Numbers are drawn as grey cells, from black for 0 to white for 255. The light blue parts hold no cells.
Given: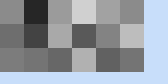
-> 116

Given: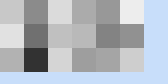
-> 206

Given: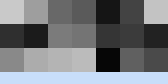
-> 74

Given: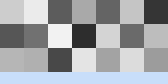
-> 156

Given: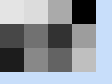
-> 191

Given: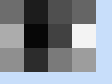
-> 157

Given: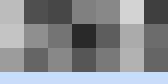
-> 100

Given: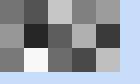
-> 190

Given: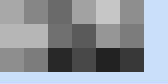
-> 56

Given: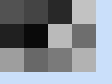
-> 178
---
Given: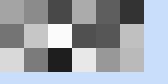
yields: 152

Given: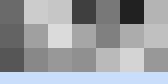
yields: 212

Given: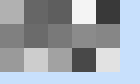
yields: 72

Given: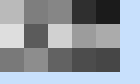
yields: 76

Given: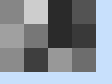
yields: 153

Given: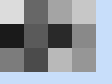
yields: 185

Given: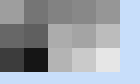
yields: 202

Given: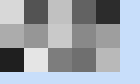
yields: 111

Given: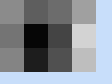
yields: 80
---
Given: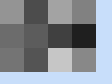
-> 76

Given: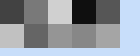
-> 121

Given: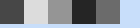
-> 220

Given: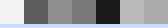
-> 94

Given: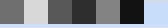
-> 216

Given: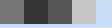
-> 52

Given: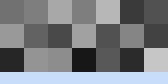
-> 126

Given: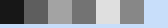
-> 94

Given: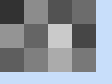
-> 140
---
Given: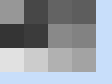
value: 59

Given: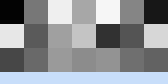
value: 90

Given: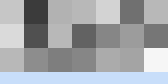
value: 80

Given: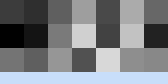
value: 20

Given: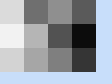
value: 181

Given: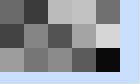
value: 132

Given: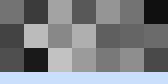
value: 187

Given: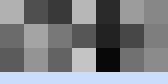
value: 164
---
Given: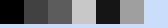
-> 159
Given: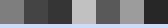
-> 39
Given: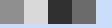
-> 107
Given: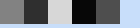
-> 78
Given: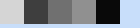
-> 9
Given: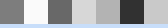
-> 201
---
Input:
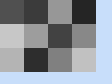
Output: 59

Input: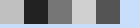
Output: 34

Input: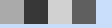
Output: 55

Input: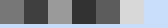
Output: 63

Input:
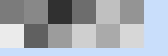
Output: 136

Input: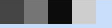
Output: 117

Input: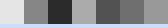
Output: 134

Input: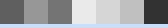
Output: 151

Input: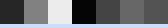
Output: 129
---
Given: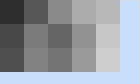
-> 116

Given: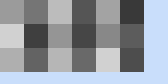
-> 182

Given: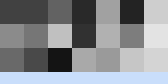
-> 20

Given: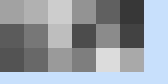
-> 154

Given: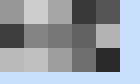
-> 158

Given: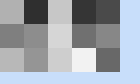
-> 206

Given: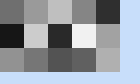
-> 83

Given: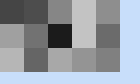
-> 168
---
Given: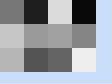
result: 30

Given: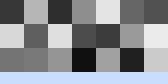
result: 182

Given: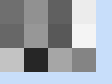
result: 145

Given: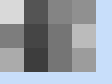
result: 84

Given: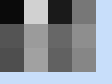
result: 209

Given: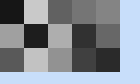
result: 201

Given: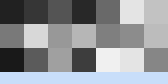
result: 54

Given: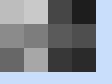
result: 201

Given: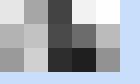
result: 166
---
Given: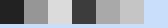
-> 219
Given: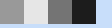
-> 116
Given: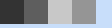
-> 200
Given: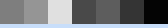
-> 224
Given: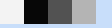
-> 82
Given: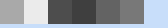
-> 77
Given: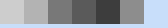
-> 120
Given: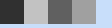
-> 96
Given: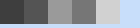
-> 154
